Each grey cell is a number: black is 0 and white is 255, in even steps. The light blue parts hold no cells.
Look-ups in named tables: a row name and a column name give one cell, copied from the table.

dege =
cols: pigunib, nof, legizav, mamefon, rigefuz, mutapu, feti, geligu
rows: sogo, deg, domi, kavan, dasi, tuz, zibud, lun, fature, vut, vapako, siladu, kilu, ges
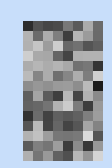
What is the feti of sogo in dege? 171
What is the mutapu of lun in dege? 69
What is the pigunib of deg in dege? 179
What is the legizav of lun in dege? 92
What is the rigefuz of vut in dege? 88
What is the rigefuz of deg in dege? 62
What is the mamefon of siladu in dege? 119
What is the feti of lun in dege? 178
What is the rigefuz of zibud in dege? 156
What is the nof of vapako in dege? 186
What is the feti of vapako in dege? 165
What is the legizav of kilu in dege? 117
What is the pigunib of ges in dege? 175
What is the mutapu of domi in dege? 113
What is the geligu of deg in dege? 106
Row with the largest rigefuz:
fature

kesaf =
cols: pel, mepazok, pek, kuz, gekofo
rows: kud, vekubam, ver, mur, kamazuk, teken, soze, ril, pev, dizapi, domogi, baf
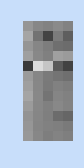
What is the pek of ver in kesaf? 125
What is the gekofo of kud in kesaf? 130
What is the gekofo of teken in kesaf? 111
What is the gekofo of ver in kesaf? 108
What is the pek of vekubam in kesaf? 67
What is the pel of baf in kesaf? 152
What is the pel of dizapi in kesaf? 147
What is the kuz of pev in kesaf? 136
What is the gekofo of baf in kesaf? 127
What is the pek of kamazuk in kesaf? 197
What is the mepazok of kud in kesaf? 135

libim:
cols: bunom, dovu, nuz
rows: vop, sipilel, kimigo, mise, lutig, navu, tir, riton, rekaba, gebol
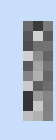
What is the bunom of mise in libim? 208
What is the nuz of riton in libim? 132
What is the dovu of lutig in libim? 164
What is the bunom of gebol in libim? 189
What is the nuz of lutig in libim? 116
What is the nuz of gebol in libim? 131
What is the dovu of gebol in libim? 177
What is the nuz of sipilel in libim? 90
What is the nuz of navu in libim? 101
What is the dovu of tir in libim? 95
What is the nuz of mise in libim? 100
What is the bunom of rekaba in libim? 52
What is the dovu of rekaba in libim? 200
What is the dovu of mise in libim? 140
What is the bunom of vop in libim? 107
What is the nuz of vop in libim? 123
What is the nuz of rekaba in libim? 127

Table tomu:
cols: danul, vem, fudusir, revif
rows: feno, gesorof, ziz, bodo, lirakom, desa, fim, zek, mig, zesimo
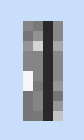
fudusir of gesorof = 41
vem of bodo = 133
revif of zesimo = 194
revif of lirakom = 136
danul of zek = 118
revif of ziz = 168

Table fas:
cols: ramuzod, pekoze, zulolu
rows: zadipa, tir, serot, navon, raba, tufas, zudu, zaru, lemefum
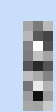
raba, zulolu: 84
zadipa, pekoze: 122
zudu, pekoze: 233
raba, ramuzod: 86
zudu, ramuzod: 115
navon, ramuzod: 124

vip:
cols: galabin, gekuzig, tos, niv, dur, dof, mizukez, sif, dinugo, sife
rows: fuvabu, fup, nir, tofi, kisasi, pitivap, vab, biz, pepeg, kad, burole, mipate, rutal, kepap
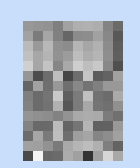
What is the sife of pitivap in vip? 161
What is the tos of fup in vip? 166
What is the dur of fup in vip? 102
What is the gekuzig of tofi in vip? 167
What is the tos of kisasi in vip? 195
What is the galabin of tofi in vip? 192
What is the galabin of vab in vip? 101
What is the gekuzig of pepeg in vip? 107
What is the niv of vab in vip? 152
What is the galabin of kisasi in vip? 208
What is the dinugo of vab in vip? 152
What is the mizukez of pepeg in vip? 168
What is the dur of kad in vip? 147
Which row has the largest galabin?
kisasi

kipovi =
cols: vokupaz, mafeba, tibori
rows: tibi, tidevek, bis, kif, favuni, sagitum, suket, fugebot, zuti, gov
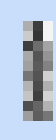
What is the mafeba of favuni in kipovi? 91
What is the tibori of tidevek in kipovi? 244
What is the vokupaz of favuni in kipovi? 160
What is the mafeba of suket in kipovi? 75
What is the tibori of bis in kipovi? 164
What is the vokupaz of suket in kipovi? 179

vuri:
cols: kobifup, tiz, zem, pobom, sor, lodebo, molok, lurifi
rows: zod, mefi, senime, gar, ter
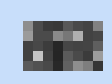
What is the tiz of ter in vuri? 81
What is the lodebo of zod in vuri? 73
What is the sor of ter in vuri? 97
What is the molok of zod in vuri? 67
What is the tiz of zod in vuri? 76
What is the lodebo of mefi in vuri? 175
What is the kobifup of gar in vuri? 65
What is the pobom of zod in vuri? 56
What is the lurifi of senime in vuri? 95
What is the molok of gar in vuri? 59
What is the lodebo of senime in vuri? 67
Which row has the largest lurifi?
gar

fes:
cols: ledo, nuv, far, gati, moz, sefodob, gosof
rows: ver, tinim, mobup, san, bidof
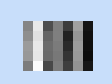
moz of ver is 60
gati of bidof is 124
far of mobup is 108
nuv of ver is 233
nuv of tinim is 225
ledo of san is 152
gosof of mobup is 15
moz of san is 52
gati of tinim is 127
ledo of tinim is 142
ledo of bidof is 124
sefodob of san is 153
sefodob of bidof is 147
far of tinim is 101
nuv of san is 230
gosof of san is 12

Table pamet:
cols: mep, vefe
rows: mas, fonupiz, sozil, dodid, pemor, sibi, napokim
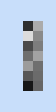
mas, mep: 46
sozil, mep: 74
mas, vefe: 171
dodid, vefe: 162
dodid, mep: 110
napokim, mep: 23
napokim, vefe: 102
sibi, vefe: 107
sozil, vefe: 125
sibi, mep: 87
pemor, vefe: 111
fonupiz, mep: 220
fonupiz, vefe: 138
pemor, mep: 156

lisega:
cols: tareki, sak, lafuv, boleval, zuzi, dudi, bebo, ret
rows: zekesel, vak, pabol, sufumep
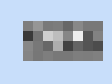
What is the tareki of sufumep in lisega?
132
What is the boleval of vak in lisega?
189
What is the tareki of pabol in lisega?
135
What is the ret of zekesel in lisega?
120
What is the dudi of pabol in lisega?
100
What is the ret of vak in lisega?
130
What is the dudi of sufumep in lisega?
126
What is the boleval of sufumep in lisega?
120
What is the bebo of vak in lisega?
86
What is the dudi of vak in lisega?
238
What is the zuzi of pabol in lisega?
66
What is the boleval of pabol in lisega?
174
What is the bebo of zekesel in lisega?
120
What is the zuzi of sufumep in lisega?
120
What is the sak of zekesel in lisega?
150
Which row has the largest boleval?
vak

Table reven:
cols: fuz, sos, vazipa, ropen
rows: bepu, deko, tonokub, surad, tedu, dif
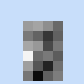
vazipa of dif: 96
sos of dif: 11
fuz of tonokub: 166
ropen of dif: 125
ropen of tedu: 112
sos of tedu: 85

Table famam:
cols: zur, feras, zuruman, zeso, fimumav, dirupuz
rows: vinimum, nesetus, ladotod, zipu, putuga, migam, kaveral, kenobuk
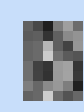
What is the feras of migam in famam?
66
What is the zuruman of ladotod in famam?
182
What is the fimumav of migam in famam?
163
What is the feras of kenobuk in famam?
104
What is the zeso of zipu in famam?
113
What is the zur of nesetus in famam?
91
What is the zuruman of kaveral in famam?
138
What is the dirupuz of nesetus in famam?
147
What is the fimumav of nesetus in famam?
138
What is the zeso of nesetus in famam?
96
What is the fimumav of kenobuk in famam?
83
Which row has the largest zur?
kaveral

